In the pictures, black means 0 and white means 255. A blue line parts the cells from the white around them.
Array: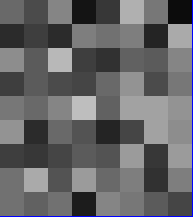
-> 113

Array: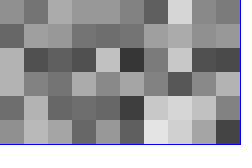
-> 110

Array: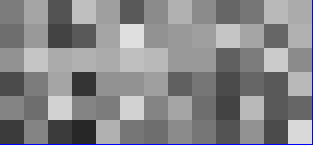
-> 132

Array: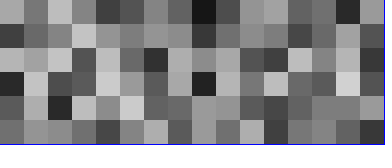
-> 90

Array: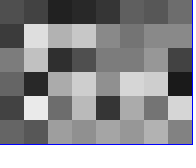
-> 66
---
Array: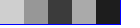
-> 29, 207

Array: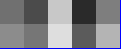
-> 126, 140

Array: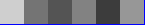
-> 151, 207

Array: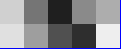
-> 173, 224

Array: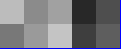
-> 78, 120

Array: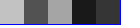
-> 53, 194

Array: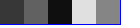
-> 133, 55
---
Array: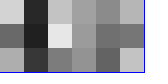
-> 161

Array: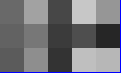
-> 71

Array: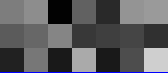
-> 41

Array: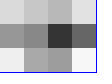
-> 199

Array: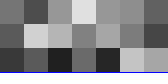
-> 150

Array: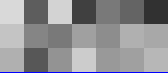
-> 121

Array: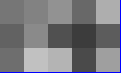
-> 146
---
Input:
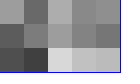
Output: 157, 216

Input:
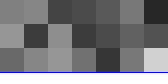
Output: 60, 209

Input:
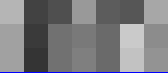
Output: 121, 202

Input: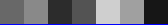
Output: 83, 207

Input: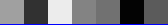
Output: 131, 236

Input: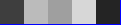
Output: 159, 215
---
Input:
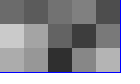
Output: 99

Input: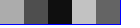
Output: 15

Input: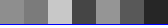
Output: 69

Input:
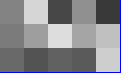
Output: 221

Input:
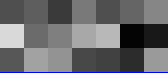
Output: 168

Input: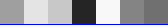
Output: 37

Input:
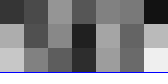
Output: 32
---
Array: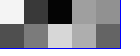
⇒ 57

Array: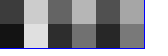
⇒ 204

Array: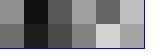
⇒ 16

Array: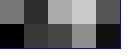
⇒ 44

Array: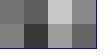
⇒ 94

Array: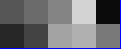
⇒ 107

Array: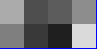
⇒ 78

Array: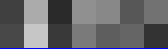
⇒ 171
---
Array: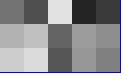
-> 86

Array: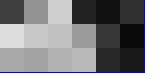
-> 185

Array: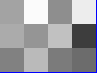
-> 186

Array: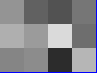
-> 140

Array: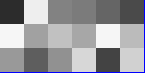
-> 215

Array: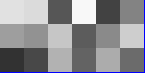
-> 99

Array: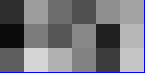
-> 130

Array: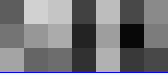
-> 177

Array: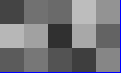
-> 83

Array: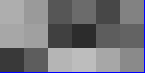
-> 189
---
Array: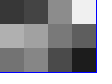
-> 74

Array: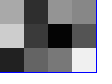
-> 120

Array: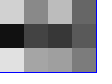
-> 159

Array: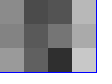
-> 47

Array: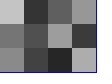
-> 38

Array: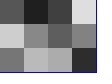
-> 172

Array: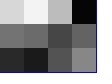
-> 83

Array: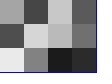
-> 27
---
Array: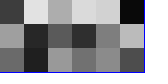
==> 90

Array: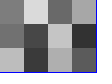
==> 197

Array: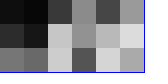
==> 198

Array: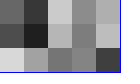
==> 182

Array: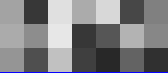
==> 231

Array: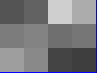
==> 111

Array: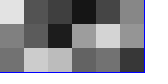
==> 28
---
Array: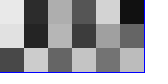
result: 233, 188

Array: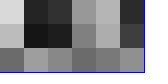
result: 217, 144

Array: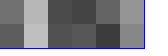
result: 113, 135

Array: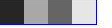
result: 38, 230

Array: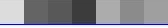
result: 220, 159

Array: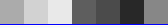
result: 171, 135

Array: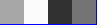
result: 167, 116
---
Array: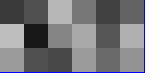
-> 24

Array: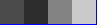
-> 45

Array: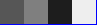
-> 29

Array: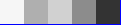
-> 51

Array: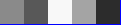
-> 44

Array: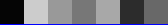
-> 5

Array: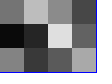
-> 10

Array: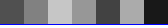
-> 24
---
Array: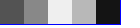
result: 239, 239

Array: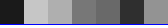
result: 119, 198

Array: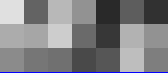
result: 106, 224

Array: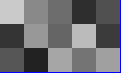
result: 101, 202

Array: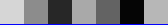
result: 169, 213

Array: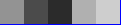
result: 43, 206
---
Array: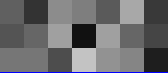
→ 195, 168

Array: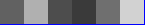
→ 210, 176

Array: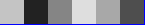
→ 222, 196

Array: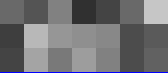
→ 198, 184

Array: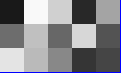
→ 249, 228

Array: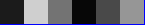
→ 207, 150

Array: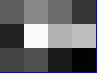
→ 249, 190
